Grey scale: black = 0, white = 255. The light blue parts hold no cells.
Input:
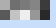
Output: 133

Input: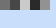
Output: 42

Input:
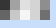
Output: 212

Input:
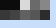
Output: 106

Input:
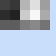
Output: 223

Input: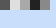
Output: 34

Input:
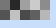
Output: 203

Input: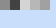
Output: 183

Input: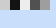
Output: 81

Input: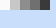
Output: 112
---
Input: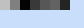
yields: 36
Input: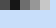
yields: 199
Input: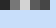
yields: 70
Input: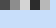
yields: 184
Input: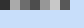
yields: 88
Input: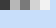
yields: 242
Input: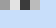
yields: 187
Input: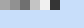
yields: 53
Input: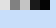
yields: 4
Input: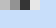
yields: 231
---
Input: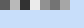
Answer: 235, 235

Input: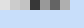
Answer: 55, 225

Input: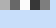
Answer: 251, 251

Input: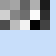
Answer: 110, 251

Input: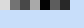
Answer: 169, 219

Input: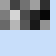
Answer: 74, 213

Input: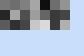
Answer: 157, 218

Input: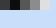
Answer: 87, 223

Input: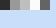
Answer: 190, 251
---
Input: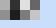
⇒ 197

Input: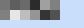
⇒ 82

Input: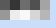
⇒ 182

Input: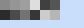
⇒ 181

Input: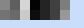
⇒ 152

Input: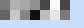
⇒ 123

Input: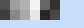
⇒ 71
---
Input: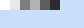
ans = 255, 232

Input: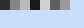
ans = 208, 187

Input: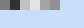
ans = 226, 193

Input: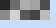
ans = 210, 187

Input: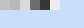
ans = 237, 217

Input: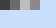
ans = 189, 138

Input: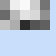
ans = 249, 238
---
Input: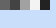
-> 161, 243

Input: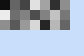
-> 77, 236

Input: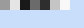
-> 107, 248

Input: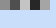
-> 196, 196

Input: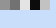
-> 228, 228

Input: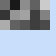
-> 162, 203

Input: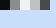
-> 242, 242

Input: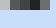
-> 67, 192

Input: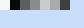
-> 139, 247

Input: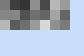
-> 111, 216
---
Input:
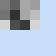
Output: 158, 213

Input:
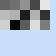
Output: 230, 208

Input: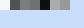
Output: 153, 246

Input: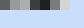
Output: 213, 94

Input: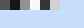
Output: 209, 84

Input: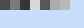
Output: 184, 75

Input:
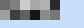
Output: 43, 160

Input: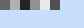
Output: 81, 101

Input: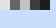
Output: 29, 226

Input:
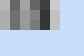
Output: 203, 174
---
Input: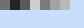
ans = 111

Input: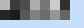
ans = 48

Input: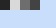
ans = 110

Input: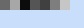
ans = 85

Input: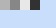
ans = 180

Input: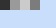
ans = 154

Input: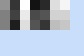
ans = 41

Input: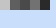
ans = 95

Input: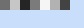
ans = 111

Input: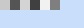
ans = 127
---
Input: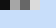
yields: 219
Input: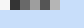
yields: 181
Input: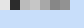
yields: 146
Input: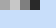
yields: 41
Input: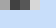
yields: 215
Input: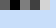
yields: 212
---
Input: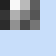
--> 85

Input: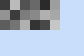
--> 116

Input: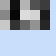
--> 200

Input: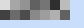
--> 76

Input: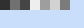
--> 69

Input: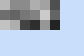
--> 174

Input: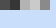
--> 77
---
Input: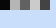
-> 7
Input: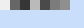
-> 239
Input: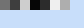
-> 114
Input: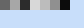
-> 102
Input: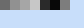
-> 107
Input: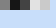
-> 129
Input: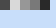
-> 73
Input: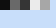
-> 14
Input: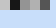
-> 196
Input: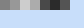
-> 129
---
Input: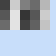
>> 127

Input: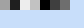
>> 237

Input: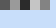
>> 43

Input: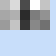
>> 75

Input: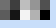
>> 190

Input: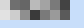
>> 102

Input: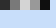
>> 212

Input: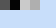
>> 202
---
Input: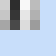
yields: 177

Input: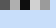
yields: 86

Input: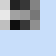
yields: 119

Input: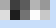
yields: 221

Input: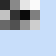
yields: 127

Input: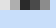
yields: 226
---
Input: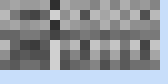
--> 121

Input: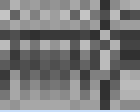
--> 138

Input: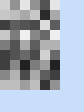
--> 146

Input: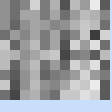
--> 91

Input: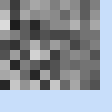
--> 82
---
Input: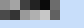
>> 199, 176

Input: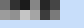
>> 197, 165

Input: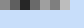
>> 189, 159

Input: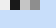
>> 238, 197

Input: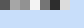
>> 243, 220

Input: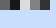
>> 220, 129

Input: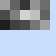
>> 211, 192

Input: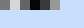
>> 214, 152

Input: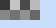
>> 196, 186

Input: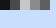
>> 199, 139
